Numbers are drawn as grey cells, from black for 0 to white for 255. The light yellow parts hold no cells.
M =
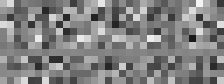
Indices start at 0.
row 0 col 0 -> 185
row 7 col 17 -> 129
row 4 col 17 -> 144
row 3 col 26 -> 144
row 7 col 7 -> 137
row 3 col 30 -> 84
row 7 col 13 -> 129
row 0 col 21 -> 147
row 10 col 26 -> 127
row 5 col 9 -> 100
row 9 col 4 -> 130
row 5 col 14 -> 126
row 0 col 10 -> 62
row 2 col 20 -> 144
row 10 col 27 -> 102
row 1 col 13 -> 156
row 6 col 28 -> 167
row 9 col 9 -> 77
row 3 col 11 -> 135
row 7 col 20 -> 133
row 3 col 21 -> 117
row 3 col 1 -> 206
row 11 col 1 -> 113
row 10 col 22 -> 167
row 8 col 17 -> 125
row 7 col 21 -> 126
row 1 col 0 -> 151
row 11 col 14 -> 169
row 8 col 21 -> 160
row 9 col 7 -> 182
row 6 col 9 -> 160
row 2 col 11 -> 169
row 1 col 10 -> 180
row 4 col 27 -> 132
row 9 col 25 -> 110
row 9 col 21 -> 73
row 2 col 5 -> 81
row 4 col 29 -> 149

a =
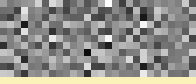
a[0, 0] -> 160
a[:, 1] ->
[121, 113, 64, 193, 124, 129, 127, 187, 156, 65, 197]
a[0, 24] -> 141
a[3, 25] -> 122
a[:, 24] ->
[141, 139, 164, 111, 130, 138, 110, 117, 122, 160, 115]
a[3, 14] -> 194
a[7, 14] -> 197
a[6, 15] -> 29
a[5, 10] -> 113
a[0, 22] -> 145
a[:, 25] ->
[128, 143, 134, 122, 147, 124, 164, 124, 125, 137, 118]
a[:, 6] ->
[96, 122, 82, 180, 137, 107, 171, 153, 147, 88, 167]
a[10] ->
[201, 197, 115, 58, 146, 138, 167, 104, 121, 130, 173, 148, 46, 190, 202, 140, 152, 127, 129, 124, 234, 173, 129, 186, 115, 118, 106, 207]
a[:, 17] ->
[64, 117, 128, 164, 125, 92, 183, 94, 146, 139, 127]
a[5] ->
[161, 129, 169, 98, 149, 184, 107, 232, 184, 126, 113, 152, 123, 99, 186, 246, 127, 92, 190, 74, 164, 136, 111, 106, 138, 124, 200, 67]
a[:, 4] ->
[154, 129, 122, 136, 126, 149, 112, 153, 138, 119, 146]
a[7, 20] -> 208
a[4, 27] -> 195
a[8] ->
[153, 156, 197, 43, 138, 127, 147, 190, 149, 194, 136, 167, 160, 115, 189, 180, 135, 146, 217, 79, 210, 167, 58, 99, 122, 125, 171, 81]
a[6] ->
[48, 127, 143, 185, 112, 78, 171, 55, 100, 186, 133, 148, 191, 146, 66, 29, 161, 183, 173, 167, 98, 129, 72, 116, 110, 164, 120, 122]
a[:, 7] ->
[218, 70, 166, 114, 50, 232, 55, 110, 190, 170, 104]
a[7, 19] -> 128
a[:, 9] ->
[80, 68, 105, 193, 81, 126, 186, 89, 194, 126, 130]
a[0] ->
[160, 121, 134, 147, 154, 209, 96, 218, 192, 80, 108, 144, 84, 112, 175, 254, 135, 64, 164, 90, 135, 119, 145, 130, 141, 128, 201, 86]
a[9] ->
[80, 65, 145, 192, 119, 125, 88, 170, 139, 126, 94, 103, 221, 68, 65, 129, 95, 139, 106, 142, 29, 91, 162, 82, 160, 137, 144, 71]
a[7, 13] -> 194
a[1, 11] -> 103
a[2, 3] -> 201

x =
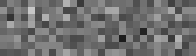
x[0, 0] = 86
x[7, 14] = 77
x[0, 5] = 111
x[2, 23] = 104
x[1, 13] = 138
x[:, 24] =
[64, 166, 100, 76, 114, 58, 116, 124]
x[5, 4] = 151
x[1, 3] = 118
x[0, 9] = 177
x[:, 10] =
[136, 76, 94, 97, 116, 74, 80, 133]
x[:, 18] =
[116, 97, 82, 91, 106, 132, 99, 77]
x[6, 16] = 76
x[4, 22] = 104
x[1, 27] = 137
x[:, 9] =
[177, 71, 171, 96, 125, 103, 96, 164]
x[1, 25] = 75
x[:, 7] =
[94, 120, 121, 120, 94, 144, 132, 75]
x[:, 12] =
[118, 105, 140, 117, 123, 107, 113, 147]
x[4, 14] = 81
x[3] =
[115, 170, 130, 122, 164, 97, 70, 120, 78, 96, 97, 76, 117, 135, 139, 100, 95, 134, 91, 101, 120, 94, 119, 127, 76, 96, 74, 87]
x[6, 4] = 98
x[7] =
[83, 90, 84, 93, 143, 94, 137, 75, 134, 164, 133, 99, 147, 125, 77, 139, 148, 139, 77, 98, 95, 100, 136, 102, 124, 66, 96, 109]
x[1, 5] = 87
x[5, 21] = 79
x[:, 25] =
[106, 75, 162, 96, 103, 178, 155, 66]
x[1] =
[144, 92, 134, 118, 199, 87, 112, 120, 142, 71, 76, 137, 105, 138, 122, 166, 168, 110, 97, 91, 116, 106, 121, 128, 166, 75, 137, 137]
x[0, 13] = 116
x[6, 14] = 107
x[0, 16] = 111
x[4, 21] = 136
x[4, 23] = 70

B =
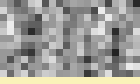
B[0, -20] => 162
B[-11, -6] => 154
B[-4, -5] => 111
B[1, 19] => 131
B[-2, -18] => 172
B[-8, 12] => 163
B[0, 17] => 195
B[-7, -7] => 222
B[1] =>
[212, 152, 125, 115, 145, 187, 152, 174, 185, 83, 128, 124, 128, 75, 235, 152, 152, 205, 152, 131]
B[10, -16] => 119
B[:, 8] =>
[99, 185, 197, 174, 176, 183, 187, 97, 152, 177, 152]
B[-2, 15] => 111
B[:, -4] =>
[175, 152, 171, 139, 44, 87, 100, 35, 89, 103, 106]
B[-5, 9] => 92
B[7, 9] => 156
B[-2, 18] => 235
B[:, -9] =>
[158, 124, 150, 150, 187, 164, 194, 203, 117, 152, 152]
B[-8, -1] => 152
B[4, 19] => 219
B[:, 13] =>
[179, 75, 119, 154, 222, 164, 152, 152, 120, 195, 101]
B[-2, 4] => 152
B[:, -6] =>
[154, 235, 152, 221, 232, 161, 196, 129, 143, 145, 168]
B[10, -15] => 174
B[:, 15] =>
[71, 152, 232, 152, 152, 193, 152, 111, 179, 111, 221]
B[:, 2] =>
[88, 125, 152, 135, 166, 198, 176, 114, 152, 172, 182]
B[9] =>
[138, 152, 172, 92, 152, 154, 132, 187, 177, 102, 167, 152, 138, 195, 145, 111, 103, 166, 235, 224]
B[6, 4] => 104
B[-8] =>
[178, 236, 135, 111, 96, 95, 146, 152, 174, 124, 123, 150, 163, 154, 221, 152, 139, 163, 127, 152]
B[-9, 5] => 74
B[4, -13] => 197
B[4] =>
[201, 234, 166, 103, 43, 87, 162, 197, 176, 97, 148, 187, 152, 222, 232, 152, 44, 134, 120, 219]
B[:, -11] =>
[144, 83, 161, 124, 97, 125, 92, 156, 136, 102, 155]
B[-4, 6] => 191

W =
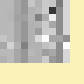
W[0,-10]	184
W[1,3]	151
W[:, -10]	[184, 184, 184, 184, 184, 197, 168, 184, 177]
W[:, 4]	[198, 178, 180, 178, 178, 178, 178, 184, 178]
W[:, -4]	[201, 202, 173, 202, 205, 251, 193, 158, 202]
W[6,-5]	178
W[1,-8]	167
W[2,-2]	140
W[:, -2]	[122, 140, 140, 140, 140, 164, 140, 140, 140]
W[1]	[184, 182, 167, 151, 178, 183, 202, 53, 140, 215]
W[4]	[184, 185, 167, 151, 178, 157, 205, 207, 140, 215]
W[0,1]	185
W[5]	[197, 185, 167, 151, 178, 217, 251, 165, 164, 144]
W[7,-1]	215
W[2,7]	237
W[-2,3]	151
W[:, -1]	[215, 215, 215, 215, 215, 144, 252, 215, 215]
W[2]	[184, 181, 162, 160, 180, 129, 173, 237, 140, 215]
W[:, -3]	[198, 53, 237, 167, 207, 165, 202, 167, 152]
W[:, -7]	[151, 151, 160, 151, 151, 151, 129, 151, 151]

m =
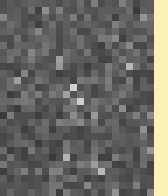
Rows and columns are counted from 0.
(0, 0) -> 77
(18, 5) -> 103
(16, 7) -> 88
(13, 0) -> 100
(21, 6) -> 98
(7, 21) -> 113
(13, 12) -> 92
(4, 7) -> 99
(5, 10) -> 99
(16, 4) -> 80
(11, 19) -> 68
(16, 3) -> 79
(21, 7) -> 71
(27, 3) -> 82
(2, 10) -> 123
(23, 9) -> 100
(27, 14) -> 72
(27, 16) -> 146
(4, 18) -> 90
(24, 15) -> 91
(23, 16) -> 68
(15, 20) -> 105
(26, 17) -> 87
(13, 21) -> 73
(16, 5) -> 63
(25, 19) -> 95
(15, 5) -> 85
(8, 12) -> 88
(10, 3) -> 130
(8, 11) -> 92
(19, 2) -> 101
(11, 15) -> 124
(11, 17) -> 72
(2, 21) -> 114
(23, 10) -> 92
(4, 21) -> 102
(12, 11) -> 82
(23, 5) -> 73
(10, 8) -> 64
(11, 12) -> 113

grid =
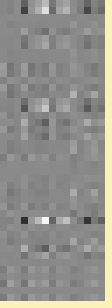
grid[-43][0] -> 135
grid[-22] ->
[139, 126, 132, 137, 135, 131, 133, 137, 137, 136, 160, 132, 140, 152, 135]
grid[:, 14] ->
[118, 106, 137, 136, 146, 128, 127, 136, 136, 133, 133, 137, 133, 133, 125, 114, 135, 152, 133, 148, 135, 135, 140, 137, 137, 140, 135, 134, 136, 134, 139, 97, 138, 135, 135, 153, 128, 137, 139, 138, 142, 137, 141]
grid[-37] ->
[136, 135, 138, 113, 141, 150, 166, 127, 146, 152, 139, 132, 114, 132, 127]
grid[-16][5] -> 129
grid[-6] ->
[138, 136, 136, 137, 136, 135, 136, 137, 138, 137, 140, 136, 137, 139, 137]
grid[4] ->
[139, 139, 136, 157, 134, 126, 112, 145, 129, 124, 136, 140, 155, 141, 146]
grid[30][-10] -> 141
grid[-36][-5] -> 146
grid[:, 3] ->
[97, 66, 137, 137, 157, 119, 113, 137, 137, 156, 152, 131, 153, 138, 109, 86, 146, 172, 152, 162, 138, 137, 123, 137, 137, 143, 144, 138, 138, 148, 136, 47, 132, 144, 137, 174, 116, 137, 123, 133, 117, 138, 123]
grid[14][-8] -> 126
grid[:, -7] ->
[151, 162, 138, 137, 129, 143, 146, 138, 137, 128, 129, 141, 128, 137, 147, 155, 132, 125, 129, 128, 136, 137, 144, 138, 137, 135, 132, 137, 137, 131, 137, 170, 140, 133, 137, 123, 145, 138, 144, 139, 148, 137, 145]
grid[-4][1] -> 141
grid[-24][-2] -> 142
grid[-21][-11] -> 151
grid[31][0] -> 132
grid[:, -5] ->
[139, 141, 133, 149, 136, 139, 139, 146, 143, 149, 146, 133, 147, 176, 139, 140, 143, 135, 146, 136, 155, 160, 128, 130, 134, 137, 142, 171, 149, 145, 120, 142, 134, 142, 164, 134, 138, 140, 128, 135, 124, 138, 128]
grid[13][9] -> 135
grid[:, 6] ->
[186, 222, 138, 135, 112, 158, 166, 135, 135, 122, 125, 141, 123, 128, 171, 198, 129, 95, 125, 107, 133, 133, 147, 139, 138, 129, 131, 130, 135, 127, 141, 245, 140, 131, 131, 93, 162, 136, 147, 140, 154, 137, 148]
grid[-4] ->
[133, 141, 137, 133, 140, 138, 140, 134, 139, 138, 135, 136, 139, 140, 138]
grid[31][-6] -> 191
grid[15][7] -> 117
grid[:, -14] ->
[132, 130, 139, 131, 139, 135, 135, 132, 134, 117, 122, 144, 120, 117, 134, 132, 127, 141, 122, 139, 128, 126, 151, 140, 138, 139, 128, 120, 131, 124, 146, 129, 142, 130, 124, 140, 135, 136, 150, 141, 159, 137, 152]
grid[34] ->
[139, 124, 132, 137, 134, 130, 131, 137, 137, 136, 164, 131, 140, 155, 135]
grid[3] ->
[138, 131, 135, 137, 136, 134, 135, 137, 137, 136, 149, 135, 138, 144, 136]
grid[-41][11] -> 138
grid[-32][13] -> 142
